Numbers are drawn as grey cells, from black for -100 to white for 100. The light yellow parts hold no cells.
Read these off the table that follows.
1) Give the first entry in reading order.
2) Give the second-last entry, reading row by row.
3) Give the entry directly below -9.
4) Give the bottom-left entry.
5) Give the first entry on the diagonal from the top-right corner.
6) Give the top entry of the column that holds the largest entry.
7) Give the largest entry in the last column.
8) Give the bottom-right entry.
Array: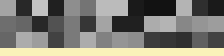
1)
29
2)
-25
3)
-58
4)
-20
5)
-80
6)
53
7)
23
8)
-48

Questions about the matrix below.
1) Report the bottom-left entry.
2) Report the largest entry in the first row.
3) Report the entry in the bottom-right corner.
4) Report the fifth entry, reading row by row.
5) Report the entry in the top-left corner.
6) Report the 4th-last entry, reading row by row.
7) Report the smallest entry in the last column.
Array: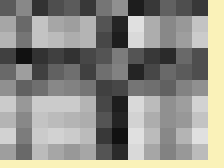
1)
24
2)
13
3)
47
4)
-29
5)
-29
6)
30
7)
-56

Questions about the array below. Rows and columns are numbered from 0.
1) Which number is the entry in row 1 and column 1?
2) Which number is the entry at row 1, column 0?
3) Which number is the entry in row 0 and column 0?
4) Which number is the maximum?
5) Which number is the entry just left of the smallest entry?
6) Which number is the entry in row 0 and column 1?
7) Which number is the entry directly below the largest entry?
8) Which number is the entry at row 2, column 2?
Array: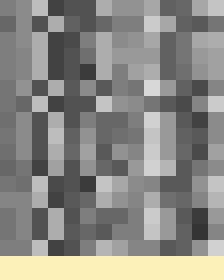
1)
9
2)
-19
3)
-2
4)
69
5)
-24
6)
9
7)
-8
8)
36

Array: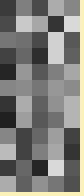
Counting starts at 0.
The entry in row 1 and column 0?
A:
-42
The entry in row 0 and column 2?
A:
-42
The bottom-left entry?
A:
35
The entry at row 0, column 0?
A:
-54
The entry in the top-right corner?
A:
4
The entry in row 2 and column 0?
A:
-7
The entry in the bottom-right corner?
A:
-37
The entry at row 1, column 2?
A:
30
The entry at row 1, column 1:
58
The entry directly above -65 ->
-42
